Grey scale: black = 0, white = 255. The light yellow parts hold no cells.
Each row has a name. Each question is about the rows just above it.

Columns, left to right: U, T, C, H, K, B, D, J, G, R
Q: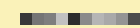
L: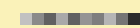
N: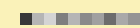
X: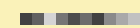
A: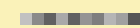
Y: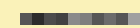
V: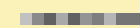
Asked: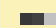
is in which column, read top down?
U
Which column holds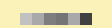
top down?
H
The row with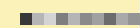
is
N

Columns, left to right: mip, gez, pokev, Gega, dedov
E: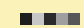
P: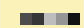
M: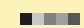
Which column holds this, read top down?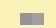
Gega
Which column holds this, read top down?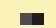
mip
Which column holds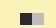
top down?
pokev
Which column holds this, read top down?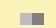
pokev
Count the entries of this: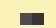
2

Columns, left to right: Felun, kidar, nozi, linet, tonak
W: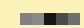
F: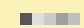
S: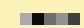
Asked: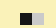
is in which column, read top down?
nozi
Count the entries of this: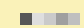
5
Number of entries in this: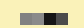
4
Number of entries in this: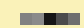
5

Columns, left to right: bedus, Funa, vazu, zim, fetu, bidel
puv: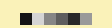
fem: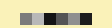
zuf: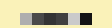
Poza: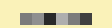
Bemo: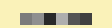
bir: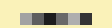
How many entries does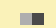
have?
2
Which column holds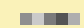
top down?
fetu
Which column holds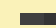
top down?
bidel
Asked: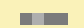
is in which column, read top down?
bedus

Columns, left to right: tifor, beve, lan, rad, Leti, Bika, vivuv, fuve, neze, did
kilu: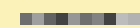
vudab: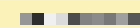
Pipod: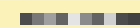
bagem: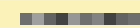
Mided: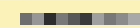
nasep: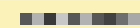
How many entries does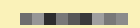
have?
9
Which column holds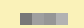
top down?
beve
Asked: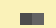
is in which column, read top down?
neze
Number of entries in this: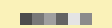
6

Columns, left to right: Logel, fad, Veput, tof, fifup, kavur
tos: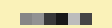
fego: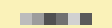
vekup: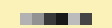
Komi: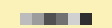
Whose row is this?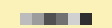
Komi
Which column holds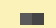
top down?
kavur
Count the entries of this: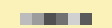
6
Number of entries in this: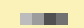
4
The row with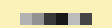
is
vekup
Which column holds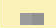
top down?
fad
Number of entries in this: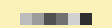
6

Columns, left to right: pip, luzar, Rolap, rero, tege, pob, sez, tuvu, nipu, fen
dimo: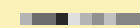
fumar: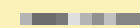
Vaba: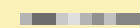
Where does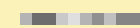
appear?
Vaba
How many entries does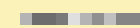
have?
10

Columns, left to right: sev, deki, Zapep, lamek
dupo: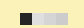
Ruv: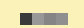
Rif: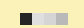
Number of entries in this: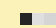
3
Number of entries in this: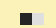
2
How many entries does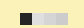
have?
4
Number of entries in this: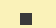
1
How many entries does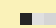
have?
3

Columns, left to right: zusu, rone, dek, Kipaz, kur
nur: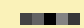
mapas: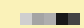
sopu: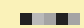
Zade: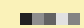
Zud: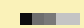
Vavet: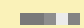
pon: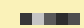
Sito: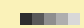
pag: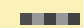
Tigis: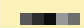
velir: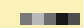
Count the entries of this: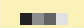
4
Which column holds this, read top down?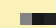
Kipaz
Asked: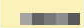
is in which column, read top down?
dek
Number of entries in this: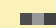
3
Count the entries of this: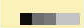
5

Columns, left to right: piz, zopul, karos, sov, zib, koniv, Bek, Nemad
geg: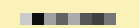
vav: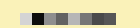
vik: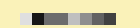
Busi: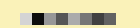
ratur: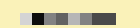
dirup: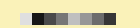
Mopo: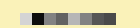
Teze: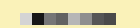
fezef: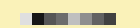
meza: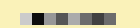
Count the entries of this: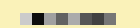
8
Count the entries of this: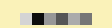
6

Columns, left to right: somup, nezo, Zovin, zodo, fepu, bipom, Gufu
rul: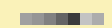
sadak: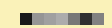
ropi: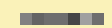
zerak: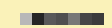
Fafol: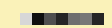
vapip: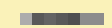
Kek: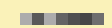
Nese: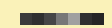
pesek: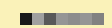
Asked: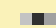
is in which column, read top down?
bipom
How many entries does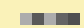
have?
5
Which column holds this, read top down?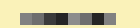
Gufu
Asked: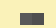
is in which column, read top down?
Zovin

